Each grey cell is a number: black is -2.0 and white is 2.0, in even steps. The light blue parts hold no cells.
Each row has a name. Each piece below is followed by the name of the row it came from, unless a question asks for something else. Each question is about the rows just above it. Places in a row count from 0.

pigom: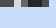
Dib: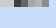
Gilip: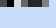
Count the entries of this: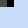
2
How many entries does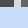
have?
4
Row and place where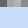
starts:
Dib, 3
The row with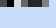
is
Gilip
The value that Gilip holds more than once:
[-1.4]
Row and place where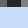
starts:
Gilip, 3

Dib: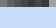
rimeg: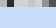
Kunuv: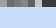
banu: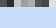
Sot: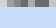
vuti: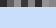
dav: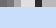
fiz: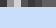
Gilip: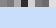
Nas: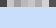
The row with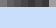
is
Dib
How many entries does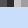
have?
4
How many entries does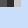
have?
3
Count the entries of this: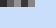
5
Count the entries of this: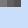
3
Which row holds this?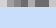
Sot
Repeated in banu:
[-0.7]

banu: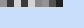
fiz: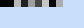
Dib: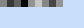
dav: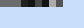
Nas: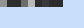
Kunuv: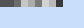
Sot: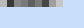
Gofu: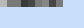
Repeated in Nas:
[-1.3]
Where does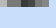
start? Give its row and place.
Gofu, 0
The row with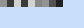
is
banu
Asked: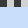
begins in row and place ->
banu, 1
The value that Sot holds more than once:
[-0.1]
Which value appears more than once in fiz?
[-1.9]

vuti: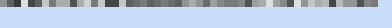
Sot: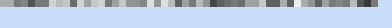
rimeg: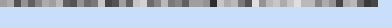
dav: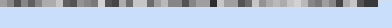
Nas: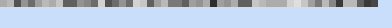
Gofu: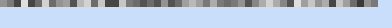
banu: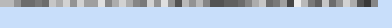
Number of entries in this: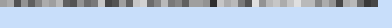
54
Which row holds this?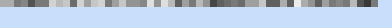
Sot
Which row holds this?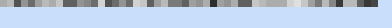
Nas
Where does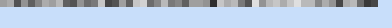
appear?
rimeg

